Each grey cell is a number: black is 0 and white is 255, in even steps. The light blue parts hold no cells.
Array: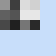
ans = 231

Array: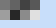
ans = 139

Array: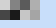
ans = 198

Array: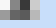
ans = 91

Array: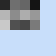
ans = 173

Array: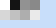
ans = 174
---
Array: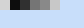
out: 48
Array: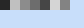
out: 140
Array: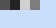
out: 207
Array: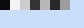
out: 205
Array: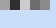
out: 204
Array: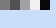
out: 162
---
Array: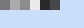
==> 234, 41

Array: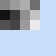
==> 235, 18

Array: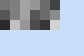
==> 210, 42

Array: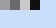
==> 201, 16

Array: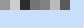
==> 206, 44

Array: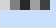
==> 211, 41
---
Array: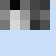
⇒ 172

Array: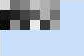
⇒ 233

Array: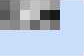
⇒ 105

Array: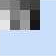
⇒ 99

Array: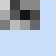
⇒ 186

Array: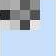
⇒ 195

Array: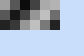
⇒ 191
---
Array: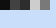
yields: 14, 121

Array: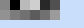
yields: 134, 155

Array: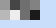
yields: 153, 26

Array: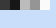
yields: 56, 250

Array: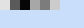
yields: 226, 204

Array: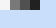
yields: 245, 33

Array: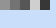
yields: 147, 55
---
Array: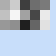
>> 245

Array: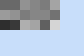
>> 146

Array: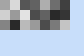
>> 154

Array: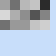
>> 174

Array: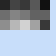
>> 132

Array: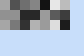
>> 145
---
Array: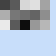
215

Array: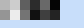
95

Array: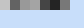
153

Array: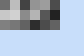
67

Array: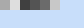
64

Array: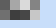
218
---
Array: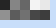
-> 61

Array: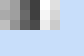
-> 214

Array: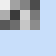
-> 121

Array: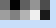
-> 25

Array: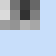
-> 127

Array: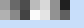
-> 96

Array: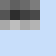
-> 73

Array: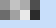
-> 43
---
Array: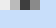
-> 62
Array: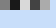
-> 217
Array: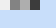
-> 174
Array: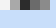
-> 44
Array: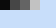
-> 100
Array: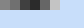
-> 64
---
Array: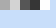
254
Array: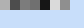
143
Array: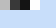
254
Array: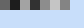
132
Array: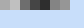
150
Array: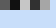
166
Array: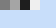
239
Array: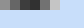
197
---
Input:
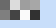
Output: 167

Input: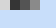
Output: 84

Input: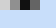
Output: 100

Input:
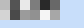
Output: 212

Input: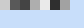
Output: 174

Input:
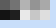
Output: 199
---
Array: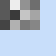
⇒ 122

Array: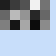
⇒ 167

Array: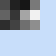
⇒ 111

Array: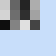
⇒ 224

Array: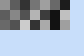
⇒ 204

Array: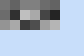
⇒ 60
